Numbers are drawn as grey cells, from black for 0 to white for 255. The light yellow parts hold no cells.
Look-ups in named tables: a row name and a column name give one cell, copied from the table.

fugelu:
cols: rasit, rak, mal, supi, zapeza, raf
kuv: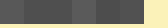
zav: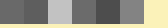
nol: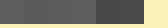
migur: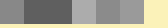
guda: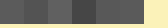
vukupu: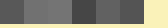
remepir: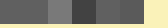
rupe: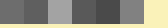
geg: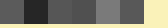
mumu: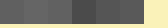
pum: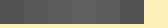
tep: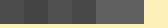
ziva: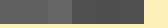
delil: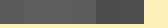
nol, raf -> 75
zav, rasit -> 105
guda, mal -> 97
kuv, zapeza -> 77
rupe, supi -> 89
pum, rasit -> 82
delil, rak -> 95
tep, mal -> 80

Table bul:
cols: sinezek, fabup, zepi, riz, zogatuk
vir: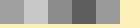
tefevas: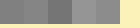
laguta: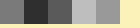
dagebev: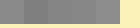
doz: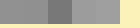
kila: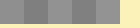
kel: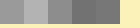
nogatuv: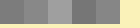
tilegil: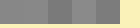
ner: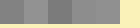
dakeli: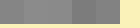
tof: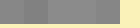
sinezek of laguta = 122
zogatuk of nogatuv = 134
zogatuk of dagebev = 141
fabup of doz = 144
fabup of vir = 200
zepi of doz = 120
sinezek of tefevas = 128
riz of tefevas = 149
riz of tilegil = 138
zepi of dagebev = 133
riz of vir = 95
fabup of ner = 146
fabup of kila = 127
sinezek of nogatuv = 124
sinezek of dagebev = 138

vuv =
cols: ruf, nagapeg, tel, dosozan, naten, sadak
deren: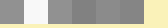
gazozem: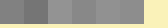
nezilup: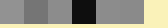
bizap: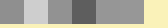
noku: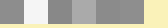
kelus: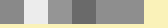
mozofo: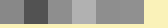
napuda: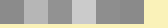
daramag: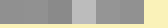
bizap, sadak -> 151
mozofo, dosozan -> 177
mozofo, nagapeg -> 82
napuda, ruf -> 139
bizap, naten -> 150
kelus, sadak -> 142
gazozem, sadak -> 141
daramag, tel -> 138
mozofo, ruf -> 136
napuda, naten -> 142
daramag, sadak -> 145
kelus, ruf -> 137
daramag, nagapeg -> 145
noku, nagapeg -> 245
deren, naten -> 139
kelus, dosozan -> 106

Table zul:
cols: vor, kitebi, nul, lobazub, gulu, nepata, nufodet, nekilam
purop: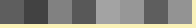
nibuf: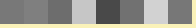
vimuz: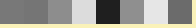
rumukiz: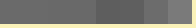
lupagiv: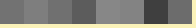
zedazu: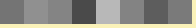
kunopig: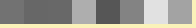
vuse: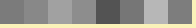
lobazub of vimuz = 220
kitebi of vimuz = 117
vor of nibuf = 120
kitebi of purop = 66
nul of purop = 129
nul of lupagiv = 112
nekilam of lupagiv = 108
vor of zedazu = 116

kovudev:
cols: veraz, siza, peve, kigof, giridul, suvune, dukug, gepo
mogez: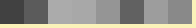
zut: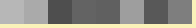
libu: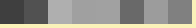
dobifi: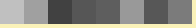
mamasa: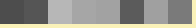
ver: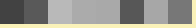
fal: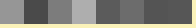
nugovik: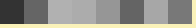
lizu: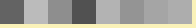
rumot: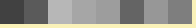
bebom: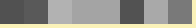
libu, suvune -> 105
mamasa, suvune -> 91
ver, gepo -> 119
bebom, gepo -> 121
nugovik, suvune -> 100
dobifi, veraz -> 192
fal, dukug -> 84
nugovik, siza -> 101
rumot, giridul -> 157
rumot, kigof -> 166
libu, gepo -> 128
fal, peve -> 124
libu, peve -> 175
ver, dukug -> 167
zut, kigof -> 99
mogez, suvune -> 97
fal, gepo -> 86

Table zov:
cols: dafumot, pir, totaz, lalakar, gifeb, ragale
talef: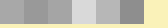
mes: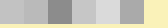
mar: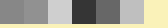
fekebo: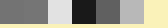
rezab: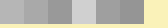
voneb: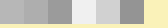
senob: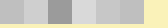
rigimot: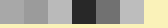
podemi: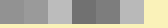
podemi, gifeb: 125
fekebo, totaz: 226
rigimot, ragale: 189
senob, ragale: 191
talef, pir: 153
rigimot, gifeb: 113

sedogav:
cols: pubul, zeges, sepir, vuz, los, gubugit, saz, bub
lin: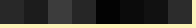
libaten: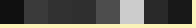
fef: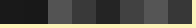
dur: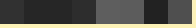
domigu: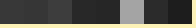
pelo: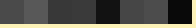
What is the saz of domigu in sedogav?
42
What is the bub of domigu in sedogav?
30
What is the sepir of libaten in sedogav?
49
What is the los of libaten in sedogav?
77
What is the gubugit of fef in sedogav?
65
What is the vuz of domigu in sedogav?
40
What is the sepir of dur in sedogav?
38
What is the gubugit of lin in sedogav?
11

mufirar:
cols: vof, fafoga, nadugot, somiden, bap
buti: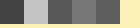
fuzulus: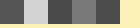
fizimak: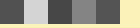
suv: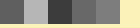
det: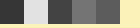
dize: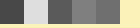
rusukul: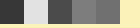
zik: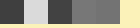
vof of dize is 72
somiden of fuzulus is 122
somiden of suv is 104
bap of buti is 95
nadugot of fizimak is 71
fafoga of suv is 182
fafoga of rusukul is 226
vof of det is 54
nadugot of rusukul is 75
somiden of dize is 127
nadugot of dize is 90
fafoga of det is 226
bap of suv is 125
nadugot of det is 67
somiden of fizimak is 132
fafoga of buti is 196
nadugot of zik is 66

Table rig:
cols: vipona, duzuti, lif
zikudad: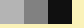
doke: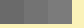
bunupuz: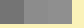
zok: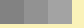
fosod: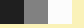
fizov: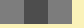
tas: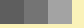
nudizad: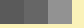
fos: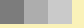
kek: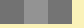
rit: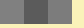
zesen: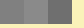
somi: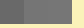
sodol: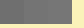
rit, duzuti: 91
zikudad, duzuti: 129
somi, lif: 118
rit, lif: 124
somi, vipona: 105
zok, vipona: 130
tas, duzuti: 116
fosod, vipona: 31
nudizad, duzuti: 102
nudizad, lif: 146

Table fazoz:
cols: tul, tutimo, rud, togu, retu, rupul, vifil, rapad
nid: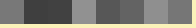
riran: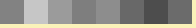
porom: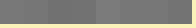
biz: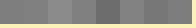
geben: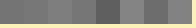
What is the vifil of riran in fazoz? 77
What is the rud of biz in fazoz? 138
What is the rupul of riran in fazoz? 104
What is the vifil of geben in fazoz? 109
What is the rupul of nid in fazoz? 99
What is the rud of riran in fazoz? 155
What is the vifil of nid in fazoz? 143
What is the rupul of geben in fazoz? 132
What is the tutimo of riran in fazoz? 198
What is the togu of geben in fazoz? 117
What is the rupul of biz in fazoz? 130
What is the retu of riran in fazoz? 141
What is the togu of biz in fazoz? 128
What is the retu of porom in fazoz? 123
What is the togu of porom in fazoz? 114
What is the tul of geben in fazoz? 116
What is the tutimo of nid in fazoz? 63
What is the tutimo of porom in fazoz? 118
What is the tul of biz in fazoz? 126
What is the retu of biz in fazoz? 108
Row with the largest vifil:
nid

